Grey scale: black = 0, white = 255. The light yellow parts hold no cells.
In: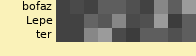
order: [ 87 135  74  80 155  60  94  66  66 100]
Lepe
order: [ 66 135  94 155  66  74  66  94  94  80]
bofaz
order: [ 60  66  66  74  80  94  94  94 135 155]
ter
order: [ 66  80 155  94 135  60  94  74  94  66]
ter
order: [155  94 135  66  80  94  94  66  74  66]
bofaz
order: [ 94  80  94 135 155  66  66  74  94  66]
bofaz
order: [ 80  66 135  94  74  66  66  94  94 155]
bofaz

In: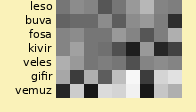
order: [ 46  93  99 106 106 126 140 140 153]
buva
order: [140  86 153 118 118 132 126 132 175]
fosa
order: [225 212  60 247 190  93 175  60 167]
gifir
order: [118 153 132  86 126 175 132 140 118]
fosa
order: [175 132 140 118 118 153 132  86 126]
fosa

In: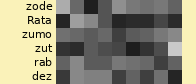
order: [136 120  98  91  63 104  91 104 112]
zumo
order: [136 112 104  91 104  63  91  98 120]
zumo
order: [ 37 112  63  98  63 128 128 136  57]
dez
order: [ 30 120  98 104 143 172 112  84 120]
zode

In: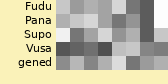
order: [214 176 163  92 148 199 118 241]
Supo
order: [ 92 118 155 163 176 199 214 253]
Fudu
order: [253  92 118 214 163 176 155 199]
Fudu
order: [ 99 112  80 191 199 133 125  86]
Vusa
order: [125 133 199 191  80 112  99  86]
Vusa
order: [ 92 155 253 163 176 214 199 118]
Fudu
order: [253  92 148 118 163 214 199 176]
Pana

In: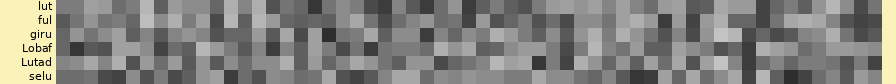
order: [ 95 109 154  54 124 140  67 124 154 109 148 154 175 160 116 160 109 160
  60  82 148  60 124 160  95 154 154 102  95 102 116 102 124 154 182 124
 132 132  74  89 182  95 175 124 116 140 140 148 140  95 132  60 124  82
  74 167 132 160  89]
lut
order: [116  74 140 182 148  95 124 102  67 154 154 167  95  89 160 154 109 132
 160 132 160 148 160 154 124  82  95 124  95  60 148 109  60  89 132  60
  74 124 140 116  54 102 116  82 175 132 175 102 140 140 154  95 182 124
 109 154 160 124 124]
lut
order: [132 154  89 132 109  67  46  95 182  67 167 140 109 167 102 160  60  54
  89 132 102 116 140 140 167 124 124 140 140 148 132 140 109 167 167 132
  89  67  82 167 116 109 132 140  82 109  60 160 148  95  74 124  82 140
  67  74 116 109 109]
selu
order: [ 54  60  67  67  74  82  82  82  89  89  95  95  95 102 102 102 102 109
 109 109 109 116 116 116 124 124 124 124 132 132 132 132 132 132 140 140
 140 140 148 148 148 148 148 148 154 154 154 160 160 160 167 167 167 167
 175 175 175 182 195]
Lutad
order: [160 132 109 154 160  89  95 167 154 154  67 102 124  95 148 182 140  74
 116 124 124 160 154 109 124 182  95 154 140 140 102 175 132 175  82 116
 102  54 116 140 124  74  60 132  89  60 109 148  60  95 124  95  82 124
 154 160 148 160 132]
lut

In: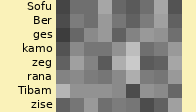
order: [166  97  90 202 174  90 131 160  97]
zeg
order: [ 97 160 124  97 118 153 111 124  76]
Ber
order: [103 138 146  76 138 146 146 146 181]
Tibam
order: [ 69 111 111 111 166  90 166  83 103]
Sofu
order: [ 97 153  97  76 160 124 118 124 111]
Ber

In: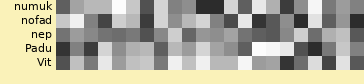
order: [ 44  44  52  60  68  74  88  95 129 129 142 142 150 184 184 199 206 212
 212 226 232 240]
nofad
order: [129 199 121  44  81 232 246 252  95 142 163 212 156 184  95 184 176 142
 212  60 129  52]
Padu
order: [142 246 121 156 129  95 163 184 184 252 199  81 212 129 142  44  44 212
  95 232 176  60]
numuk

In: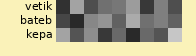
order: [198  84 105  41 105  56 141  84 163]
kepa
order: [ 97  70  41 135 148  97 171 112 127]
bateb

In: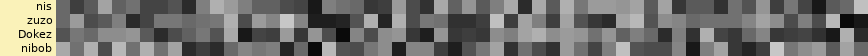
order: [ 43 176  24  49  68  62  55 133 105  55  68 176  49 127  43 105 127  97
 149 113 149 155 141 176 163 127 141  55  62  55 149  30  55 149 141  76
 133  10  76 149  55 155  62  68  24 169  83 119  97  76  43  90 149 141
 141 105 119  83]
Dokez
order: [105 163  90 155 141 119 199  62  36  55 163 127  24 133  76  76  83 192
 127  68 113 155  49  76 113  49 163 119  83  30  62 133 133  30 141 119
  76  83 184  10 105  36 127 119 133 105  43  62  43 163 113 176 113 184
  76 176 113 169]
nibob
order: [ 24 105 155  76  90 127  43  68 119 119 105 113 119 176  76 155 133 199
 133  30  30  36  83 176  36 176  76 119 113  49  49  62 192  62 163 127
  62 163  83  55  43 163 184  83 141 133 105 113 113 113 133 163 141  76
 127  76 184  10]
zuzo

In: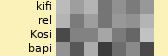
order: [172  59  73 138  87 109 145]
bapi
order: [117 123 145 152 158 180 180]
rel
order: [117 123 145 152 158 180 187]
kifi
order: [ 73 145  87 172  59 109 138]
bapi
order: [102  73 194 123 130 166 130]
Kosi

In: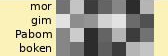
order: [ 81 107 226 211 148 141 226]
gim
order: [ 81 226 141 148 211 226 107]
gim
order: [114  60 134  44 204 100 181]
Pabom
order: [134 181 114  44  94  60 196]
boken
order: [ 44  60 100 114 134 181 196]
mor

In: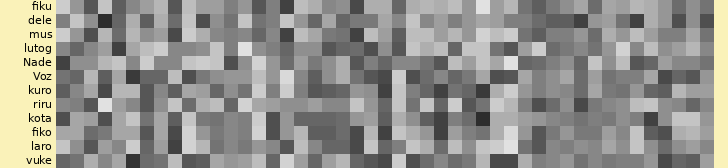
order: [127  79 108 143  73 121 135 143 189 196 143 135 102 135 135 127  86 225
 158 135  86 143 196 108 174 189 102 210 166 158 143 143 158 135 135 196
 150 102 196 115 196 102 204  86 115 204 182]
riru
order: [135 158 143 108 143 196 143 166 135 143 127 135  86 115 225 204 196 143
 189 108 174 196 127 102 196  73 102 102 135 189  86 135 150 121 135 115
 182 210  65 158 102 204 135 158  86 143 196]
laro
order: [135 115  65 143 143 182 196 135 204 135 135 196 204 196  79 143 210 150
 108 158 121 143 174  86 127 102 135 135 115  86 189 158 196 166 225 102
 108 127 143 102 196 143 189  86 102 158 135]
Nade
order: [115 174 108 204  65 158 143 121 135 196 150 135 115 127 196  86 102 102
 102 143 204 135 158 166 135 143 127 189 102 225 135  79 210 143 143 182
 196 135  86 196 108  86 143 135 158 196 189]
Nade
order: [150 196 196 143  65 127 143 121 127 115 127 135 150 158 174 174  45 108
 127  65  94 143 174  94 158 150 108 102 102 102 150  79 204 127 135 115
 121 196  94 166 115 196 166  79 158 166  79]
kota
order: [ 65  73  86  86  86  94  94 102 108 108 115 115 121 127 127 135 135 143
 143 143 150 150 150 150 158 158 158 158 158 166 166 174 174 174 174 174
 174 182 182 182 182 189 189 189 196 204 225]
fiku

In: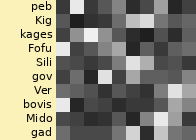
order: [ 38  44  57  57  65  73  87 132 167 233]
bovis
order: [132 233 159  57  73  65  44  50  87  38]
Mido
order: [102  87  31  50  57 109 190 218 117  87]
Kig
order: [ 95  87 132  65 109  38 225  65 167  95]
gov
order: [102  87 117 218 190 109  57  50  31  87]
Kig
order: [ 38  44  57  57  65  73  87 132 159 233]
peb

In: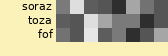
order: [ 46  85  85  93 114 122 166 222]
soraz
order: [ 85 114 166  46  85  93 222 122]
soraz
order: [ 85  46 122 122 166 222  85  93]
toza
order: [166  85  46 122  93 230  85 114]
fof

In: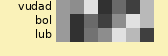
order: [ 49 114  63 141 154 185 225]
lub
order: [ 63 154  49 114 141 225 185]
lub
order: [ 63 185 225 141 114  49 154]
lub

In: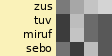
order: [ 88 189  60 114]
sebo
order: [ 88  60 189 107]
tuv
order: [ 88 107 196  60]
miruf
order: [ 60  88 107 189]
tuv

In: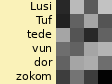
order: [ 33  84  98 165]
Tuf
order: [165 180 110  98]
vun
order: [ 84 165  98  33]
Tuf
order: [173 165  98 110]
dor

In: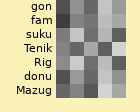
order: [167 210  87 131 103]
Mazug
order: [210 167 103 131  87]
Mazug

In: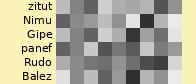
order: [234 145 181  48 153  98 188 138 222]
Balez
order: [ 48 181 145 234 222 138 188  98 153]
Balez
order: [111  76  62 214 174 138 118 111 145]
Rudo
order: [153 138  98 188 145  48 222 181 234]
Balez
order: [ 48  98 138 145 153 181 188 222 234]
Balez

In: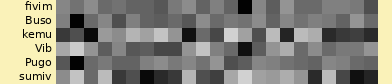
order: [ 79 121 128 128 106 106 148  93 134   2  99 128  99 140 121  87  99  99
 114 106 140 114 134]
fivim
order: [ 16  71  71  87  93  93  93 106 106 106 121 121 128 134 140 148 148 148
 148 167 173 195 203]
Vib
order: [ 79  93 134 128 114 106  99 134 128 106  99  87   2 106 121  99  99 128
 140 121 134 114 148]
Pugo
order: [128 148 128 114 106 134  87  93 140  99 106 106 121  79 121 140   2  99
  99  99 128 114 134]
fivim
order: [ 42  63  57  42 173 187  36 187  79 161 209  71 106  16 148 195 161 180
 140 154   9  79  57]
kemu

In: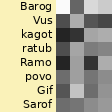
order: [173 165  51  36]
kagot
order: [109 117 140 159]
povo
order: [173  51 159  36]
Ramo
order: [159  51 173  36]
Ramo

